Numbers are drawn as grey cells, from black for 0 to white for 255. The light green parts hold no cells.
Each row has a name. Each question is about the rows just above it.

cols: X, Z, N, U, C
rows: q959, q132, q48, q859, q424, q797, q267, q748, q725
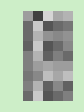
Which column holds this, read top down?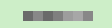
U
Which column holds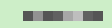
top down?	N
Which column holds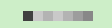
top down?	Z
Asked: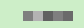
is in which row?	q424
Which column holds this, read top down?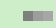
U
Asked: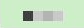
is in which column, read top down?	Z
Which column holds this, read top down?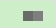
U

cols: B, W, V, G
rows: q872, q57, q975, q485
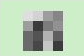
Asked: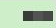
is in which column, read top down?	W
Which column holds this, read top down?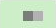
V

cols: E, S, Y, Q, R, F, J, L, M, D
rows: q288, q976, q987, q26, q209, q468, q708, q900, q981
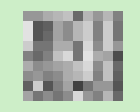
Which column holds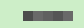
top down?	D
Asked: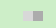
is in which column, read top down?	R
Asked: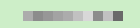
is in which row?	q468
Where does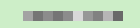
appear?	q981
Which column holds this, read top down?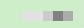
E
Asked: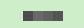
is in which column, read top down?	D
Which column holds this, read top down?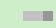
M

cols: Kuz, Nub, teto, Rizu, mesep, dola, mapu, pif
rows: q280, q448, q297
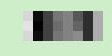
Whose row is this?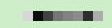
q297
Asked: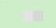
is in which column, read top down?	Kuz
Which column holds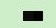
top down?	Nub
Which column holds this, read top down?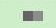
dola
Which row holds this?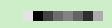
q448
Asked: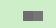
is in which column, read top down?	Rizu

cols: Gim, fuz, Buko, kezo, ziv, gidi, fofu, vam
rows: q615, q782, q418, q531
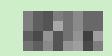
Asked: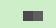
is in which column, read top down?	fuz
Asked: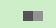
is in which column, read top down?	Buko
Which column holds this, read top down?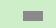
gidi

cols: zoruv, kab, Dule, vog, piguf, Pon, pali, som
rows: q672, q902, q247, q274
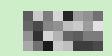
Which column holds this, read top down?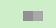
zoruv
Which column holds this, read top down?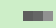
zoruv

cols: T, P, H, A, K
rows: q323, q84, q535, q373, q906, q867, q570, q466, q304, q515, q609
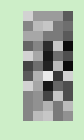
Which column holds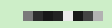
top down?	H
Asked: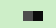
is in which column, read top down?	K
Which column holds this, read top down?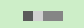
T
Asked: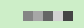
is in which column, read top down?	T
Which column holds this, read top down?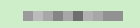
P
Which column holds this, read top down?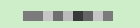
A
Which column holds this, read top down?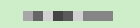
T

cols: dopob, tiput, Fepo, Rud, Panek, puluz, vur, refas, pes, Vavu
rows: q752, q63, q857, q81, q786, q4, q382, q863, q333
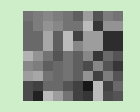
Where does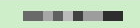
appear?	q857
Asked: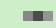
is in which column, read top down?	vur
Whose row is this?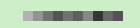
q786

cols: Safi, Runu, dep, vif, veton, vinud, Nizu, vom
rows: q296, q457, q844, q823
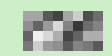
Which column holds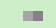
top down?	veton
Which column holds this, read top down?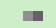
Safi
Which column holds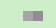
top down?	Safi
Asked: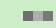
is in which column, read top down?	Nizu

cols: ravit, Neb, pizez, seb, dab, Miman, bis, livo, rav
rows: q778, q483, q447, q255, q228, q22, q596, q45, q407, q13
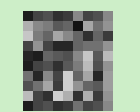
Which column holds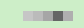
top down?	bis
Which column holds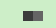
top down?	dab
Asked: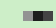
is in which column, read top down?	Neb
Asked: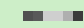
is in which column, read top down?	dab
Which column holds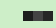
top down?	Neb

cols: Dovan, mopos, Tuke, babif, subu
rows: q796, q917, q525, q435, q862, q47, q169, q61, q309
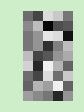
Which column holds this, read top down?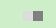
babif
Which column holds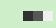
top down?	Tuke
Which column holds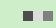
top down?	babif
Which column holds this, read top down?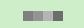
babif

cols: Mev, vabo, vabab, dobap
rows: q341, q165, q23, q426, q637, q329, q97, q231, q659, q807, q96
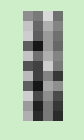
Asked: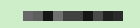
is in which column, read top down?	vabo
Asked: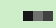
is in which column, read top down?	vabo
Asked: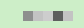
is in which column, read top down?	Mev
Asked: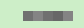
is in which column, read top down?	dobap
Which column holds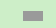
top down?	vabab
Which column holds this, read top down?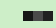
vabo

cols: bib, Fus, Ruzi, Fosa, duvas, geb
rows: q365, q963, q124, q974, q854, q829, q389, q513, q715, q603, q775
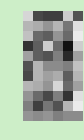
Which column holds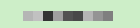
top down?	bib
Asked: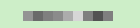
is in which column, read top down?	Fosa

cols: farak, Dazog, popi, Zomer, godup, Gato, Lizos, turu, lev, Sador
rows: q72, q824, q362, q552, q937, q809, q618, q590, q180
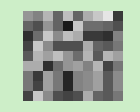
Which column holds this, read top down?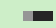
godup
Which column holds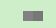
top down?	Sador
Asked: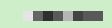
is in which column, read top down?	lev
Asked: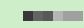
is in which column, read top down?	turu
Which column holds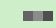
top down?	Zomer
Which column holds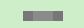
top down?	Sador

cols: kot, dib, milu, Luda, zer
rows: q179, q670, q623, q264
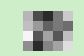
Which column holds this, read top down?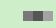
Luda
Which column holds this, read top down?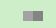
milu
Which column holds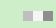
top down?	kot

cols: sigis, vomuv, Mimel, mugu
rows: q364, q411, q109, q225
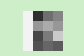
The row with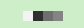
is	q364
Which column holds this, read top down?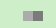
Mimel
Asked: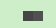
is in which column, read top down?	vomuv
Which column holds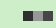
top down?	vomuv
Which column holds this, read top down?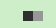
vomuv

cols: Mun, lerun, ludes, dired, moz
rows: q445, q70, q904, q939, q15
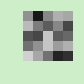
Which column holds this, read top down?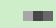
moz
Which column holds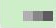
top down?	dired
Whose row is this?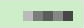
q70
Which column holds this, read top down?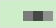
lerun

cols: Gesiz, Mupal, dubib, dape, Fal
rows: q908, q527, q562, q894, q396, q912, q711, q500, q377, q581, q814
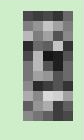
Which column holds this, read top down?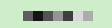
dubib
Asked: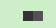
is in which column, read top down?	Fal
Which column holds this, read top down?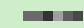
Fal

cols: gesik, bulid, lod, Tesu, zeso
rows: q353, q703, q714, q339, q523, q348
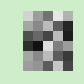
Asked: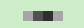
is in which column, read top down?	gesik
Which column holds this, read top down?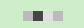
lod
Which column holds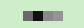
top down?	bulid
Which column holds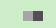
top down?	gesik

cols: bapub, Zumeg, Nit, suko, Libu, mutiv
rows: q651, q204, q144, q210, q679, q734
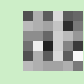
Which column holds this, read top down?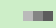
Libu
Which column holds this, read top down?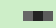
Nit
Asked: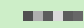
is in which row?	q651
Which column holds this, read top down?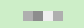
Zumeg
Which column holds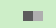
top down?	Libu
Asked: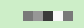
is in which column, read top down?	mutiv
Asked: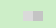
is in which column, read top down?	suko

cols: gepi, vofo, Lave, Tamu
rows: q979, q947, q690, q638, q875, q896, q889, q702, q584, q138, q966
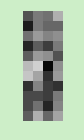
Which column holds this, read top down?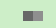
Tamu
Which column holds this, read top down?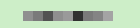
Tamu
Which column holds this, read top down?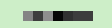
Lave
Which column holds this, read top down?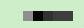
Lave

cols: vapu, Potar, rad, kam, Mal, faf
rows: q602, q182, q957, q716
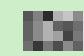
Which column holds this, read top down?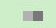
rad
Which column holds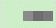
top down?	faf
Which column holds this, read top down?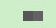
vapu
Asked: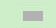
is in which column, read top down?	rad
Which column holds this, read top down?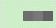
faf
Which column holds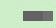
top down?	vapu

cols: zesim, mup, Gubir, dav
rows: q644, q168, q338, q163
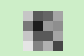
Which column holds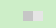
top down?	zesim
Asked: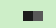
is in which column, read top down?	mup

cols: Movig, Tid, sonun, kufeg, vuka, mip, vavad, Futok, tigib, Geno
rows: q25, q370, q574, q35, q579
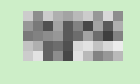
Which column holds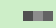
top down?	sonun
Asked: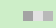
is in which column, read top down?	vavad
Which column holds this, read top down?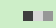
tigib
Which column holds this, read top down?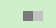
Movig
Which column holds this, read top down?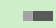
vuka

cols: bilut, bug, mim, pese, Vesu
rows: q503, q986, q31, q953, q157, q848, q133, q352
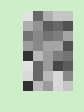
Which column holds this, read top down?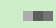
mim
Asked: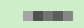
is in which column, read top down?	Vesu
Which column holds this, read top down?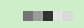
bilut
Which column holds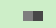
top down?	pese
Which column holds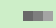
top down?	pese

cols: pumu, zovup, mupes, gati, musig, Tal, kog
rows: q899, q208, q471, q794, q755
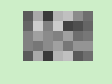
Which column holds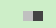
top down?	musig
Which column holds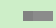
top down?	mupes
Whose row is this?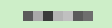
q755

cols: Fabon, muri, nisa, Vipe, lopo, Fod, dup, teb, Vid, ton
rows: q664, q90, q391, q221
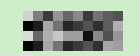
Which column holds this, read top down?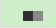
teb
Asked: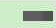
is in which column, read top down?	Vid
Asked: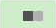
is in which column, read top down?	ton
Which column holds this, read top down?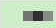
teb
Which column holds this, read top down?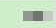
Vipe
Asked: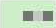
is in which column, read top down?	Vipe

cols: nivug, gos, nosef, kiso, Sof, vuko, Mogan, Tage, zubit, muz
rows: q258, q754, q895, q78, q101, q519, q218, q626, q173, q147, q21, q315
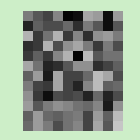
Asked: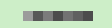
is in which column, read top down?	muz
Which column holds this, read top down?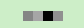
vuko
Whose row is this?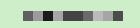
q218
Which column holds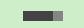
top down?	Sof
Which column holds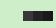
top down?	nosef
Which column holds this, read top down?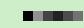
vuko

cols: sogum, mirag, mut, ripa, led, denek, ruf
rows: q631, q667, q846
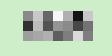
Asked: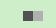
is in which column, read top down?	mut
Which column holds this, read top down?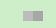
mirag

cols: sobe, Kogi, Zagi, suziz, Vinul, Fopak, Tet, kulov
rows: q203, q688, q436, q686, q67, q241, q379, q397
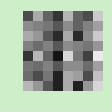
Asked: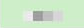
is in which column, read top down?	kulov
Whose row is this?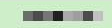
q379
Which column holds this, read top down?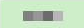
Kogi

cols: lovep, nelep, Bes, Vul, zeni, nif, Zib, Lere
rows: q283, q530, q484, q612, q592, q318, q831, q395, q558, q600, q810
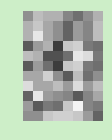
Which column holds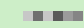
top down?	zeni
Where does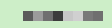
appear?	q318
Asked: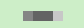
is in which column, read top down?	zeni
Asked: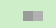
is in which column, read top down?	nelep
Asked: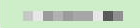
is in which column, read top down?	nelep

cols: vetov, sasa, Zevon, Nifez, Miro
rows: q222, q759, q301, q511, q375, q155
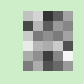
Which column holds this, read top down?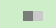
Nifez
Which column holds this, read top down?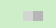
sasa
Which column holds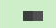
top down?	Zevon

